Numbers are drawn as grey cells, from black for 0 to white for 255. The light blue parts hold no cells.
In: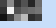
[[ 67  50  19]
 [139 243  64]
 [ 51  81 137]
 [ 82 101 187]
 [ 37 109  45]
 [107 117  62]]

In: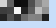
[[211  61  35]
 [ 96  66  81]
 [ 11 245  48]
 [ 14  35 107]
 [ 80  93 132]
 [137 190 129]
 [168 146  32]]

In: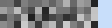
[[113 161  73 140]
 [115 134 118 124]
 [ 66 188  95  50]
 [127 111 180 202]
 [108  75  32 146]
 [109 175 129  58]
 [128  38  44 150]
 [100 172  70 186]
 [129 118  88  82]
 [177 117  49 202]
 [104  83  66 128]
 [158 130 194 100]
 [145 106 136 199]
 [ 35 195 197  40]]

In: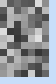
[[199  91  68 108 220 182 195  69 185 145 152]
 [ 91 186 180 184  57 201  98 199 103 177 178]
 [109  98 169  66  61  55  84 164 180 165  95]
 [ 89 141 159 153 139  71 157  63 151 139  61]
 [ 85 183 111 115 152 190 156 108 165  85 204]
 [219  78 101  87 202 223 145  54 127  72  63]
 [141 185  75 142 141 111 169  75  96 156 101]]

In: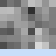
[[ 88 186 171 146  94 126  76]
 [117 188 164 120  86 132 102]
 [104 163 160 159 135 132 109]
 [148 124 136 157 167 151 145]
 [192  48 103 138  75 146 112]
 [180 138 126 107 193 171 216]
 [148 156 146 120 147 153 194]
 [180 127 126 126 113 142 138]]

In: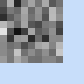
[[ 92  70  46 184 226 141 137 138 152]
 [175 121  93 152  82  54 112 122 120]
 [ 38 106 122 106  18 152 123 195 168]
 [126 168 161 165  63 158  79 113 143]
 [163 106 115  87 165  41 110 140 113]
 [117 147 143  73  93 108 163 116 111]
 [169  99  84 121 109  47 174 143 131]
 [ 89 184 186 128 144 138 132 107 132]
 [115 135 146  80  64 136 183 198 114]]
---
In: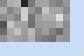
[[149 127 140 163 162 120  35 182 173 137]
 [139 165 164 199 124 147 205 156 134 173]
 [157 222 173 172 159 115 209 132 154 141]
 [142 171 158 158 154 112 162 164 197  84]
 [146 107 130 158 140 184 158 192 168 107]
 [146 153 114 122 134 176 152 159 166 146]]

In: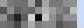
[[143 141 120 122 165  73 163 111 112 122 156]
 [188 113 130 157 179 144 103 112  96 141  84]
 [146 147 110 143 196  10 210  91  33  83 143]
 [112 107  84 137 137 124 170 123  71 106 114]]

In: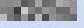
[[145 157 172 117 106 164 107  89 143 137 142]
 [146 109 107 138 149 112 133 203  59 123 129]
 [107 117 131 144  78 183  85 146  93 119 185]]

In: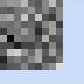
[[110 187 137  88 107 183 150 154 139]
 [133  96 131  98 151 124 116  90  98]
 [133  60  82 194  94 198 114 169 154]
 [ 64 157 133  72 105  97 125 108 113]
 [108 161  96  43 117 151 116 114  61]
 [ 88  83 173  78 117 113 126   4 166]
 [ 78 133  63  97  67  68  30  73  77]
 [ 98 158  92 164 105 147 206 194  99]
 [119  78  78 168 135  97 123 106  36]
 [220 143 117  73  87 134  93  88  66]]

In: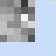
[[182  57 157 126 138]
 [104  89 118 149 158]
 [130 242 143 178 183]
 [214 185 139 145 192]
 [121 137 177 192 192]
 [ 83 160 179 175 124]]

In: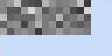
[[ 58 194 140 130 125 145 179  70  79  88 195 152 138]
 [212  54  76 136 107 121  89 160 214 154  86  88 135]
 [ 87 142 120 105 179 115 124 154 102 104 108  98 190]
 [111  92 106 135  78 144 121 174 131  70 144 139 101]
 [123 136 141 129 155 131 125  58 129 144 135  93 166]]

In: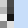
[[ 75 208]
 [ 67 180]
 [ 21 240]
 [224 139]]
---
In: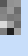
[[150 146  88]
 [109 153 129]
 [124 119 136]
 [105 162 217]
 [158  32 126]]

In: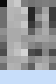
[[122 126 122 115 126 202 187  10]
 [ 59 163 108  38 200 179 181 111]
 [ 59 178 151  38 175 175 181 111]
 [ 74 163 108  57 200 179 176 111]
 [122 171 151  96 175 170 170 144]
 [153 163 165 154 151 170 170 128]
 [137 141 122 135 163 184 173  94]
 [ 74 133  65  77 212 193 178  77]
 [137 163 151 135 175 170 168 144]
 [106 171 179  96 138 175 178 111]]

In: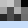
[[  6 140 201 192]
 [115 176  78 161]
 [110  47  76  38]]

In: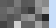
[[136 150  91  88 121  88  93]
 [173 137  60  79 104 119 102]
 [ 38  90 150 137  94  84  98]
 [116 162  99 100 207  87  67]]

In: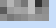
[[117  51 192 119 147 181 142]
 [142 128 191 162 165 156  92]
 [146 149 155 140 133 121 142]]

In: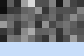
[[ 55  68 130  25 129  80  81 217 161  41  95  19]
 [129  78  81  80 101  54 146 108  99  62  58  14]
 [102 139  95  67 108  87  74 107 118  90 103  86]
 [ 70  94 115 100  72 146  48 119  94  59 111 155]
 [ 83  87 109  53 111  99  97 171 138  54  87  56]
 [ 94 155  78  49 132  53  79 114 148 112 120  34]]
